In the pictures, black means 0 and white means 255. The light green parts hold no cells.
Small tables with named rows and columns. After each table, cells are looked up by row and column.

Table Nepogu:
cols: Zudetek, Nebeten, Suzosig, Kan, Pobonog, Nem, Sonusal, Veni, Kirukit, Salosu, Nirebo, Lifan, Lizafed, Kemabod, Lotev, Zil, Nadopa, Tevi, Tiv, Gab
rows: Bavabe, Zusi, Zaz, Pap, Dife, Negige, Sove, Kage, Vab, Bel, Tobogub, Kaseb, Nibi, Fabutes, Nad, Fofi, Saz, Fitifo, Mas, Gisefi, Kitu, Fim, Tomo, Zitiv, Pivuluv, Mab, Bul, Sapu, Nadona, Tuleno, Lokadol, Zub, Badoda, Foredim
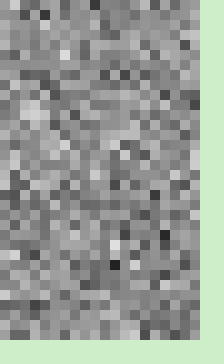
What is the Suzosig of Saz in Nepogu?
129
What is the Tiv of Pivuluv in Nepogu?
159
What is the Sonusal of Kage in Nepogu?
119
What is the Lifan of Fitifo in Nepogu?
107
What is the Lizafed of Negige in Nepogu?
136
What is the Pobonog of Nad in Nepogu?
174
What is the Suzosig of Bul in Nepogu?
126
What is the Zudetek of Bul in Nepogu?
151
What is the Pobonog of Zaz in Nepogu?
201
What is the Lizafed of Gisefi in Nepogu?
140
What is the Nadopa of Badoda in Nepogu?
99
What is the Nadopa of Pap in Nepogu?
150
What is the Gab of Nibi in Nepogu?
137
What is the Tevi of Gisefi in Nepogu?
117
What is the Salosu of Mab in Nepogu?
163
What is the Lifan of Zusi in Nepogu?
138
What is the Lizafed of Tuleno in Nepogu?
135
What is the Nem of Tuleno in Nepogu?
138
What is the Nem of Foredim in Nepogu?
154

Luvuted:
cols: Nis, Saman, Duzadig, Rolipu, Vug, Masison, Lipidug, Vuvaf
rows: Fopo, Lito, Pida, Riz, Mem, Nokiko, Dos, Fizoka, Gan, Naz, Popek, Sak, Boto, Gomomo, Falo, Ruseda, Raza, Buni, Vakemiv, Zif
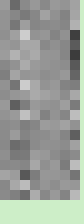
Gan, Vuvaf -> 126
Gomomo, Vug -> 141
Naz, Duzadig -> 155
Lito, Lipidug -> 131
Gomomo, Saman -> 155
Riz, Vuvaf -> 63
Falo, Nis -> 137
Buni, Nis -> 164
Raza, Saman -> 138
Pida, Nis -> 147
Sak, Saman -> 154
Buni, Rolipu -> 125
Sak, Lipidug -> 134
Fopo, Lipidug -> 148
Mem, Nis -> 153
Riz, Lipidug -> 145

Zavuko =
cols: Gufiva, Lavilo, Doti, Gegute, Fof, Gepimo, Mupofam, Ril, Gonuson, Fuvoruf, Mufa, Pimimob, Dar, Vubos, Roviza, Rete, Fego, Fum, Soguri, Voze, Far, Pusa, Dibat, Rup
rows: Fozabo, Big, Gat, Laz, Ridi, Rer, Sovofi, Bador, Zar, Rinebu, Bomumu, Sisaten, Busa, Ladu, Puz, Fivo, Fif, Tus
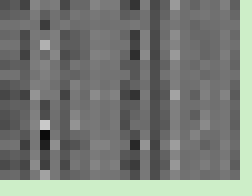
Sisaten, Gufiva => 81
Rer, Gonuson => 101
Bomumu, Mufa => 114
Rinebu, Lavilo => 82
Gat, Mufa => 113
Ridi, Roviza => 126
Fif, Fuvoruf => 132
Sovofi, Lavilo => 95
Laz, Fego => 109
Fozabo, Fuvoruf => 132
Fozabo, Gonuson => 104
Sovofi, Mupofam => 90
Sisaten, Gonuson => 115
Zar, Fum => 126
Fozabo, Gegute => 133

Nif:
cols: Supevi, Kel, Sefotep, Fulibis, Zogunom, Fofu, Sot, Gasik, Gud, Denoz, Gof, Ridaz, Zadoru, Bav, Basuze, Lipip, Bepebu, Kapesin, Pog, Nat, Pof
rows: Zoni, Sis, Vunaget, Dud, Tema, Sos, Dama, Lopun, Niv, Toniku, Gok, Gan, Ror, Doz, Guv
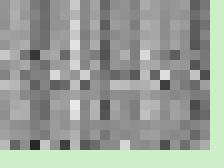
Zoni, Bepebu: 146
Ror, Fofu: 155
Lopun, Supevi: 130
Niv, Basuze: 175
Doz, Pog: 139
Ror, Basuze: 145
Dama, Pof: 122
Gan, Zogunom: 106
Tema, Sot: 153
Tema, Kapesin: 163
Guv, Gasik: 183
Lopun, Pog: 128
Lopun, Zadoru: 121
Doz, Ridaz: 143
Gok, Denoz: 178
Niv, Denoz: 150
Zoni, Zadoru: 145
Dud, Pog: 141

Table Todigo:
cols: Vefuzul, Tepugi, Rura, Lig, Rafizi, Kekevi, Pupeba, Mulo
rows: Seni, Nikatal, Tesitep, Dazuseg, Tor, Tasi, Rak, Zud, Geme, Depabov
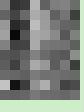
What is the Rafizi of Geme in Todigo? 174
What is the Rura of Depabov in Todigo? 102
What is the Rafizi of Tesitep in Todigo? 156
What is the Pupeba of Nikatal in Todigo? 116
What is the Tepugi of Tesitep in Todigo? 41
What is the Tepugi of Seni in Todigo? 50
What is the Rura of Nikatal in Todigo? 105
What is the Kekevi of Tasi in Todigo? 94
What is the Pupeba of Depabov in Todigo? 103
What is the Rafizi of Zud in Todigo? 112
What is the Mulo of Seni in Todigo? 108
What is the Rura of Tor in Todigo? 67
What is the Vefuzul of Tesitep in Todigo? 152
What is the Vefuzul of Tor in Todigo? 129

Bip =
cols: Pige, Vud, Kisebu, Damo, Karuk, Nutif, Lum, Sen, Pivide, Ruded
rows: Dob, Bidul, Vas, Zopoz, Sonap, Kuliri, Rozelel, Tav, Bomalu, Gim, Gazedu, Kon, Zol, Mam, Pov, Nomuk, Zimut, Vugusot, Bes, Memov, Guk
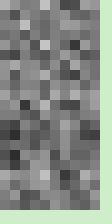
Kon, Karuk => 144
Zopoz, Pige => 110
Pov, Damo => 81
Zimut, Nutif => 96
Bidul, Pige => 119
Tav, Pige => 145
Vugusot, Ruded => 146
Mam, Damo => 85
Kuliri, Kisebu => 125
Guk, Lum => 127
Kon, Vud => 124
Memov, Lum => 128
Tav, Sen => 66
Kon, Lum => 129
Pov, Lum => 143
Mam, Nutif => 110
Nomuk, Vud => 45

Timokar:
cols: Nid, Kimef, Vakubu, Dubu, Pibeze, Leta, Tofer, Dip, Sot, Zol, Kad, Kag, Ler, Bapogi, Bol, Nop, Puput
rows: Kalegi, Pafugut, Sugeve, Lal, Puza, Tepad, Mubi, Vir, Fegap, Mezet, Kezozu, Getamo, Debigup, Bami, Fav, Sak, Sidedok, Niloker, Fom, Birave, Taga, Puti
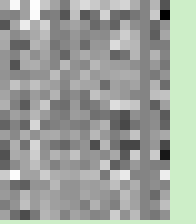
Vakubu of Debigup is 101
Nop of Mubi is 152
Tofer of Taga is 156
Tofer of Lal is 128
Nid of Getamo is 126
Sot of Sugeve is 148
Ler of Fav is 71
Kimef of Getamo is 160

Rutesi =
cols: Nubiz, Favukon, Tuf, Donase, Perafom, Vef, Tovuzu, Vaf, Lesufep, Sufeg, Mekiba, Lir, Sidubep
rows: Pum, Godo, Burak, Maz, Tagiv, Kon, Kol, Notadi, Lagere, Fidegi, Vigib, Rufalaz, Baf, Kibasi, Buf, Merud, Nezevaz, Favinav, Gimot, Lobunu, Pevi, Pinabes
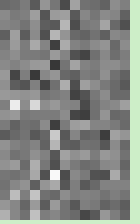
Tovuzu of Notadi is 104
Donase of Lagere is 128
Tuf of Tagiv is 124
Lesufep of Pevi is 127
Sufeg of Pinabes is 89
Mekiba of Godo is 139
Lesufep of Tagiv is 122
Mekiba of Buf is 87
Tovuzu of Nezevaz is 143
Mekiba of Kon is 136
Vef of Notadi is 149
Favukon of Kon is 142
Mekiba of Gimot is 130
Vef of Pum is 118
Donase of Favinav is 168
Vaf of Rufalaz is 69
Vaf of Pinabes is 106
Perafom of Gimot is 149
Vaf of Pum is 162
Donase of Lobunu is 195

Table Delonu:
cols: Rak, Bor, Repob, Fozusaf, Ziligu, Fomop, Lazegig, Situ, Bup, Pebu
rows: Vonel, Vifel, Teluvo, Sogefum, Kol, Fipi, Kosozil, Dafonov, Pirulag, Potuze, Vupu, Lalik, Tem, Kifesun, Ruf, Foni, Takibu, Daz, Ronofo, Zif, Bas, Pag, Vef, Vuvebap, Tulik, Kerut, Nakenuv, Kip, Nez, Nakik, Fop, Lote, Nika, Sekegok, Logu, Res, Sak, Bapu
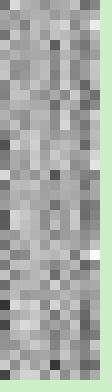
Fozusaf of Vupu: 169
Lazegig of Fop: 161
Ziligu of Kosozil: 185
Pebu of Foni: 211
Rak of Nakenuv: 122
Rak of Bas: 157
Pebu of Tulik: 193
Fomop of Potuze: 169
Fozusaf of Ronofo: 195
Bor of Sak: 142
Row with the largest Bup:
Kerut

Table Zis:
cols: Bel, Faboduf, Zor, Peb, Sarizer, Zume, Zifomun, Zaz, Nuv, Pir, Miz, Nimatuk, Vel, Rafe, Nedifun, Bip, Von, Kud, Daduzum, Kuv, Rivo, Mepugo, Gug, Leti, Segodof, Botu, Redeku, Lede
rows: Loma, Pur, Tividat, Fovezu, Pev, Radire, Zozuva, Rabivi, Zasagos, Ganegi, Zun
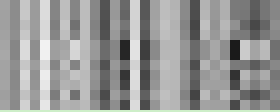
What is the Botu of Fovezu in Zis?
89
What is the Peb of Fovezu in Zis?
155
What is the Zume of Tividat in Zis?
127
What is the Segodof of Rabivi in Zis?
182
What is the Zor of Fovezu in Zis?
199
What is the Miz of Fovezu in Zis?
81

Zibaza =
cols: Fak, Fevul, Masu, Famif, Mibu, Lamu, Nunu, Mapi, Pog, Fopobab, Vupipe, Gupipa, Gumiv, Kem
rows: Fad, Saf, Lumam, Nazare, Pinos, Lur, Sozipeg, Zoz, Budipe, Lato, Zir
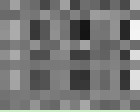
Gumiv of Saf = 131
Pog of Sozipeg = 106
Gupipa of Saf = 144
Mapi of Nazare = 50
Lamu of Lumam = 140
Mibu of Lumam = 86
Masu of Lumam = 130
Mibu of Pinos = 106
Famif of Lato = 116
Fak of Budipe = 126
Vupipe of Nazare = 117
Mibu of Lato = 128
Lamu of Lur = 132
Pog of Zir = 166
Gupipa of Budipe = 132
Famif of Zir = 147
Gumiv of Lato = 118
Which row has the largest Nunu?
Fad

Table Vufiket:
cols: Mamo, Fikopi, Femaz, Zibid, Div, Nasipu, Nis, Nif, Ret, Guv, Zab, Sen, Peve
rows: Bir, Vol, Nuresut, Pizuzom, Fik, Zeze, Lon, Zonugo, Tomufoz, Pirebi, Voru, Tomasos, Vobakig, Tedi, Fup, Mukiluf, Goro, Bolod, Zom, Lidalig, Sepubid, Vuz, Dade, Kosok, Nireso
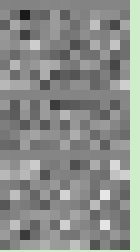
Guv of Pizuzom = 132
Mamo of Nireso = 107
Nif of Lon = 120
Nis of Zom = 118
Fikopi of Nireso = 134
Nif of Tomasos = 147
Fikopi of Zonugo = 107
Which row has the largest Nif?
Nireso

